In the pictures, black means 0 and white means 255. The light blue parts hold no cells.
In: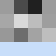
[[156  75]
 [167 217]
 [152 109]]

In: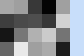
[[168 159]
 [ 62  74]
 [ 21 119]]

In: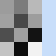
[[156 124]
 [161  72]
 [ 78 160]]

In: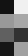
[[ 18 240]
 [153 167]
 [ 96  50]]

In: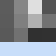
[[ 92 134]
 [ 91 127]
 [ 89 113]]

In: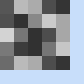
[[ 86 186]
 [ 80  50]
 [211 118]]

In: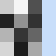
[[204 245]
 [ 34 146]
 [180  53]]

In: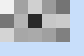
[[241 162]
 [118 180]
 [212 167]]
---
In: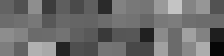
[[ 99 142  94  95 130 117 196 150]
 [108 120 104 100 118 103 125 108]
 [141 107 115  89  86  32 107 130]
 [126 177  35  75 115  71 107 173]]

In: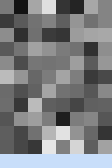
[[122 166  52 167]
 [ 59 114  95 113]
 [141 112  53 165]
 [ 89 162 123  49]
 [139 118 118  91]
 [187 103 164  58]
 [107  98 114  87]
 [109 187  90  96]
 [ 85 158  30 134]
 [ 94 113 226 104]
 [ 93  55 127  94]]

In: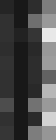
[[ 37  45]
 [ 49 111]
 [ 49  53]
 [ 46  41]
 [ 51  45]
 [ 49  45]
 [ 49  41]
 [ 77 114]
 [ 49  42]
 [ 54 125]]

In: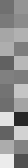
[[112]
 [122]
 [166]
 [174]
 [ 97]
 [128]
 [115]
 [110]
 [227]
 [ 98]
 [172]
 [236]]

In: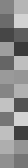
[[132]
 [107]
 [ 70]
 [158]
 [101]
 [154]
 [133]
 [194]
 [117]
 [191]
 [174]
 [144]]

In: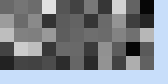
[[105 108  85 120 210   6]
 [156 138  92  53 148  37]
 [190 127  93 110 131 183]
 [ 67 190 106  59  92  90]
 [ 34  66  44  42  66  97]]
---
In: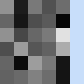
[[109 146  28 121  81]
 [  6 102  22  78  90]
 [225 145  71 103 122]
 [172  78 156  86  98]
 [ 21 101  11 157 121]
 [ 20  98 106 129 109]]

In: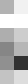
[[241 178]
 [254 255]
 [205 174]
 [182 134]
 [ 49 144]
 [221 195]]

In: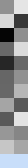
[[229 145]
 [ 56 216]
 [143   5]
 [219 105]
 [104  38]
 [145 102]
 [182 103]
 [ 89 165]
 [227  89]
 [134 151]
 [166 198]]

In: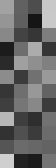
[[200 162  97  77]
 [201 149  95  21]
 [126 136  67  54]
 [ 53  28 110 172]
 [128  42 160 143]
 [153 140  59 113]
 [ 99  54 111 152]
 [ 59  63 118 136]
 [114 183  62  46]
 [108  50  80  59]
 [ 99  85 107 103]
 [116 207  33  26]]

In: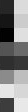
[[219  38]
 [204  21]
 [223   2]
 [106  84]
 [ 54  47]
 [190 139]
 [215 230]
 [232  61]]

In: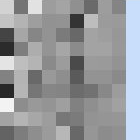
[[132 210 116 226 157 164 144 106 157]
 [154 195 179 158 146 147  52 189 155]
 [151  68 166 134 147 123 104 163 158]
 [152  43 126 173 148 166 139 163 163]
 [147 228 190 180 138 156  74 155 154]
 [138 130 180 105 153 142  90 147 147]
 [156  40 182 118 134 132 108 114 136]
 [161 243 141 153 148 159 129 143 152]
 [150 163 180 167 157 119 123 147 149]
 [144  99 125 142 155 183 104 150 140]]

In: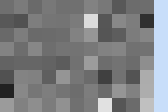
[[109 111 123 106 120 112 112 130 120  88 108]
 [ 48  88  81 126 117 116 123 220  86 136 125]
 [134 105 125 106 107 109 130 150  85  93 124]
 [114 131 109 135 110 116 115 120 130 133 113]
 [142  99 102 102  99  92 113 156 109 115 108]
 [172  81 131 129  95 149 118 107  64 114  83]
 [173  33 136 118 126 116 109 125 107 149 129]
 [192 155 129 142 124 145 112 123 225  86 107]]

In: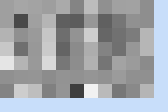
[[142 159 166 163 158 170 132 188 144 161 162]
 [142 159  73 160 181  95  92 151  96 118 145]
 [182 179 144 154 198 110 147 206 102 113 124]
 [182 199 111 152 202 100 139 173 131 112 151]
 [139 229 180 153 217 119 141 177 117 163 155]
 [144 144 148 149 140 147 145 149 145 155 144]
 [181 131 205 190 128 148  62 241 186 119 137]]
